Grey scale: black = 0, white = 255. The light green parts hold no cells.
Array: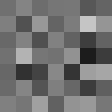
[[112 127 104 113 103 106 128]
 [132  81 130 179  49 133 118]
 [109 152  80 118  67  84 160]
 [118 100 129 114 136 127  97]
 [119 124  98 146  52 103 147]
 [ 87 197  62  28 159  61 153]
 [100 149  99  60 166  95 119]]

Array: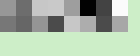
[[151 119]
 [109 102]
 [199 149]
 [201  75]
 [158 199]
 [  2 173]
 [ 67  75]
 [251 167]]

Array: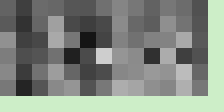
[[ 99  90 145 125 136 120]
 [ 63  50  64  78  59  36]
 [107 102  72  84 114  85]
 [103 160 169 113 157 137]
 [ 86  73 119  32 102 149]
 [ 85  62  21  75  65  83]
 [112  73  68 206  76 120]
 [133 139 130 149 135 173]
 [119 104 113 139 140 165]
 [ 98  93 130  48 153 143]
 [119 143 131 172 147 134]
 [108 115 169  63 188 175]
 [ 81  84  89  81 103 119]]

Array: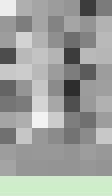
[[237 153 158  76 199 101 117 165 111 158 164]
 [175 125 211 185 204 149 123 174 198 150 149]
 [165 166 178 194 185 198 213 244 153 153 149]
 [156 131 143 180 156 140 167 204 140 152 147]
 [149 165 110  60 124  45  79 127 115 148 147]
 [ 59 148 130 185  90 156 154 112 139 157 151]
 [123 179 185 182 158 159 176 158 199 152 147]]

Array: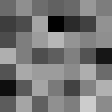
[[107  61  76 175  82  15  92]
 [143  76 127 126 169  89 166]
 [109 166 155  77 155 166  96]
 [ 97   2 181  94 156 121 145]
 [106  42 147 128 139  66 127]
 [153  64 131  83 173 132 204]
 [124 146 142  22 107 177 140]]

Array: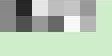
[[135 136]
 [ 38  80]
 [228 152]
 [190 103]
 [196 248]
 [153 180]]

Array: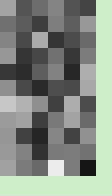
[[163 112 132 151  55 143 199 155 150 153 161]
 [ 84  92  73  53  44  73 178 162  65 130 123]
 [109  62 171  71  94  42 143  62  37  50 105]
 [132 126  53 113 130  78  64 121 134 122 236]
 [ 83  94  76  55  39  74 173 163  66 124 124]
 [ 68 152 106 124 174 168  76 106 145 114  21]]
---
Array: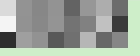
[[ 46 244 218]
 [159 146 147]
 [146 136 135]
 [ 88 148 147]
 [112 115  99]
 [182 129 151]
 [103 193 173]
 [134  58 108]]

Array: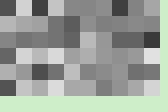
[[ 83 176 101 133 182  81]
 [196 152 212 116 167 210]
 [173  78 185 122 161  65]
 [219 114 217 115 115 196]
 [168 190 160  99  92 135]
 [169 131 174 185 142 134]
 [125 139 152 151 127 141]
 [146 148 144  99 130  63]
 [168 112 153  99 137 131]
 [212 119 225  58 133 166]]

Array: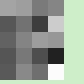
[[ 89  85  98  87 164]
 [137 120 132 114 158]
 [111  78 157  61 122]
 [252  33 151 204 133]]

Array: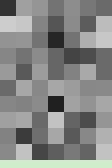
[[138 129 160 133 106 154 133 146 205  52]
 [194  59 168 129 168  89 115 148 200 160]
 [ 69 112 105 139 136 157 140 114 132 149]
 [ 95 168 193  33 168 102 101  38  85 114]
 [121  89  99 161 156 129  68 115 140 141]
 [ 99 135  76 147 135 169  78 174  93 119]
 [193 177 149 168 137 106 106 200 188 106]]

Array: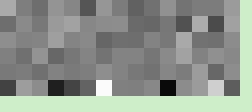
[[ 66 121 128 142 110 170]
 [157 124 112 130 138 126]
 [140 112 147 132 120 110]
 [ 31 130 103 159 154 148]
 [ 68 122 119 132 162 134]
 [ 99 126 132 137 135  85]
 [251 142 115 102 140 150]
 [128 131 131 111 141 124]
 [127 120 131 110 106  97]
 [136 114 118 131 103 113]
 [ 10 134 138 120 119 145]
 [140 124 162 169  81 115]
 [155 156 130 114 172 124]
 [207 103 144 112  75 124]
 [ 93 141 136 140 161 155]]

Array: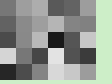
[[ 38 213  75  98 119]
 [ 76 119 137 138 158]
 [132  70 185 158 173]
 [216 227  25 181  89]
 [200  82  85 132  99]
 [156  59 199 129 157]]

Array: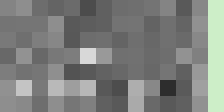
[[142 145 125 104 121 116 132]
 [137 196 114 146 111 117 142]
 [110 121 118 104 126 117 109]
 [142 185 143 120 135 142 100]
 [118 158  83 125  88  89 107]
 [128 183  89 216 109  93  76]
 [ 96  88  98 153 111  96  96]
 [ 89  77 104 112 100 115 109]
 [170 174 112 113 111 116 111]
 [105 136 104 106 104  99 116]
 [ 89  45 117 110 112 112 132]
 [ 96  90  96 146 106 100  89]
 [145 160 153 128 136 145 135]]

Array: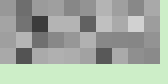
[[169 159 164 152]
 [ 83 181 115 110]
 [170 112  60 155]
 [176 136 180 159]
 [173 151 180 135]
 [162 177  97 147]
 [ 88 136 192 180]
 [170 135 170 159]
 [143 134 209 136]
 [138 147 157 169]]

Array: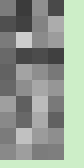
[[137 123 137 159 104  98 105 123  79 124]
 [158 193 104  95 142 163  70 205  65  59]
 [124 155 170 187 167 142  76 139 131 143]
 [126 142  97 121 150 120  64 156 172  73]]
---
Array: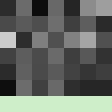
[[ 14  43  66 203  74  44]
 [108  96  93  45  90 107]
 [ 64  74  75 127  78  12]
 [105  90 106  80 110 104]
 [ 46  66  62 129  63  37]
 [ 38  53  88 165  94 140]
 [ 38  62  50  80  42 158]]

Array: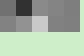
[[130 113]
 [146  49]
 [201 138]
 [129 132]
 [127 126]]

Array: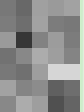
[[136 162 121 114 154 125 120]
 [172 132 113 135  55 111 104]
 [158 139 157 172 130 161 159]
 [ 81  97 213 158 155 125 154]
 [101 111 213 131 124 121 162]]

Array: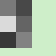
[[ 56 218 122]
 [129 101  72]]

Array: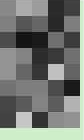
[[ 66  71 115 147 147  77 128 136]
 [198  90 126 103 132  21  86 171]
 [ 51 131 127  54  45  27 102 155]
 [140  92  76 192  58 112  41  43]
 [145 178  26 100 113  60 127  64]]

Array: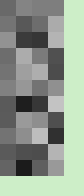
[[100  90 115  91  90 129 115 109 146 116 105]
 [ 27  79 142 154  30 151 159 172  59  88 132]
 [ 95  77 189 142  55 115 174 123  54 109 126]
 [153 180  48  79 195 144  76  80 180 171 126]]
